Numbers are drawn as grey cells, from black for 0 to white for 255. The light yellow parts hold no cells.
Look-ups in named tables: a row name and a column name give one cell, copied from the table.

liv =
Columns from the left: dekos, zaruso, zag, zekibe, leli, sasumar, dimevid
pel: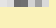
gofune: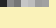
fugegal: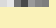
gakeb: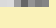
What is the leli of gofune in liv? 189
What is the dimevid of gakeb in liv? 133
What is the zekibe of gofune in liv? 198
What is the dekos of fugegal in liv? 218
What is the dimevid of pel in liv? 217
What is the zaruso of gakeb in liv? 220
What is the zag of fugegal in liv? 116
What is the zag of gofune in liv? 118
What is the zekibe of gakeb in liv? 102
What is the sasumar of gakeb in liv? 125
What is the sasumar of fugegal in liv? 133
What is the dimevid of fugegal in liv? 126
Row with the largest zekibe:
gofune

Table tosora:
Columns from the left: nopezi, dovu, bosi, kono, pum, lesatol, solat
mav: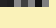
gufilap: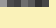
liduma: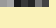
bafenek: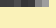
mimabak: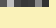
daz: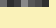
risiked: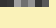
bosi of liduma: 27
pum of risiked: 147
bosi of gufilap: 66
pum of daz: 87
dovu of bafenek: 63
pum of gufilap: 89
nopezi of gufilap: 153
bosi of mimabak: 70
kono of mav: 64
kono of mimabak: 56
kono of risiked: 112
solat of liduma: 67
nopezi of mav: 36
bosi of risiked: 160
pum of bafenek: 59
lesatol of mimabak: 137
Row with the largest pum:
risiked

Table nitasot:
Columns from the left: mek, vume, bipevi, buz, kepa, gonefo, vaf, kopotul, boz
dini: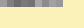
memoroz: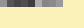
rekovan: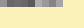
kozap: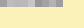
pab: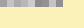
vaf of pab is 146
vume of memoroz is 85
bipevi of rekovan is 109
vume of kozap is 188
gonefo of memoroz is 173
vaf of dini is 140
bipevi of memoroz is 71
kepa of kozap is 198
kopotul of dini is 161
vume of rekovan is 104
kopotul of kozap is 178
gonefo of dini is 167

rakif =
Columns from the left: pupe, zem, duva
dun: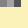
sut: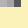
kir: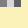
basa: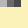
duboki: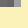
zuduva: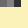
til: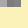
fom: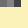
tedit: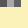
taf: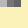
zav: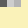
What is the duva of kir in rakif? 97
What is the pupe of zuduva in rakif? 106
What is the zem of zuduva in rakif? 130
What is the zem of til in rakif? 124
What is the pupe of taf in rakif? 184
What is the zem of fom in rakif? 131
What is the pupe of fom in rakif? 110
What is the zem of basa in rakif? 106
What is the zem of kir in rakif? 216
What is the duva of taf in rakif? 100
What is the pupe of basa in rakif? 183
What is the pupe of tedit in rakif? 86
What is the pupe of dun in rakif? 130
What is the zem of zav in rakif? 205
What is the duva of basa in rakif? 73
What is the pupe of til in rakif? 169
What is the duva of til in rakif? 130

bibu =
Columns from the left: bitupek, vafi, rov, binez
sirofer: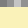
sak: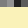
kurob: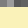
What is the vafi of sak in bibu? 147
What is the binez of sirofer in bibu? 145
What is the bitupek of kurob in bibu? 125
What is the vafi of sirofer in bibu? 147
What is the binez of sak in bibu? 91
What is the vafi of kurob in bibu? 156
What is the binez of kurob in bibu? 98
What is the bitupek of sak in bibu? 125
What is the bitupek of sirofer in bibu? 125
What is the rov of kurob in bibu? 89
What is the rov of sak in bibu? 35
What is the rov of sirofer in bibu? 196
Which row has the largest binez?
sirofer

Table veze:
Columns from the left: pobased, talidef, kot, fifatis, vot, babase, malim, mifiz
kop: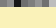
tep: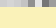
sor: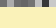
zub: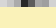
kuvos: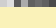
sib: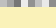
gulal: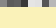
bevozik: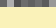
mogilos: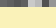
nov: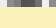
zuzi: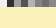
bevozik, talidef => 175
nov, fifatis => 82
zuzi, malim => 110
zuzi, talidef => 48
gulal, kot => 96
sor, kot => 109
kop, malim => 112
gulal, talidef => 91
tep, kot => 207
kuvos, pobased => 207
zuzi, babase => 130
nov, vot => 85
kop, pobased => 125
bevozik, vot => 96
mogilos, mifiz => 149
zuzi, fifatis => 83
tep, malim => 118
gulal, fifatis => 56
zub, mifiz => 210

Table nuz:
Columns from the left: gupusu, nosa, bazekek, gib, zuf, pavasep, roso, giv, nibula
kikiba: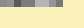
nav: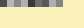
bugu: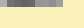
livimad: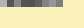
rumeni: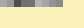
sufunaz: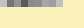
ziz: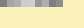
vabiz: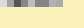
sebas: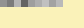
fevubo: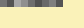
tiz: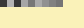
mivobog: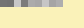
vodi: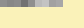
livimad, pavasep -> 95
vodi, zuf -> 143
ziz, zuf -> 207
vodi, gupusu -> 143
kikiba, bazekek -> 90
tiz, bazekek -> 55

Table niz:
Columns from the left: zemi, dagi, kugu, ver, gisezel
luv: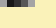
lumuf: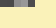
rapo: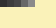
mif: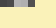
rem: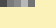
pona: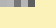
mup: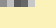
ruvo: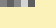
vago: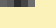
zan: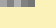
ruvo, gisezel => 94
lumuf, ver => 152
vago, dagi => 90
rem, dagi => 123
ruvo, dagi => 98
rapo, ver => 103
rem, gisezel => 115
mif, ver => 176
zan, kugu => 178
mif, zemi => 69
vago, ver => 70
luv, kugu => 50
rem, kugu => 139
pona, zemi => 180
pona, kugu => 119
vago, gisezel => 111
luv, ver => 87
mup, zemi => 142
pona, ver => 182
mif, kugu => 181

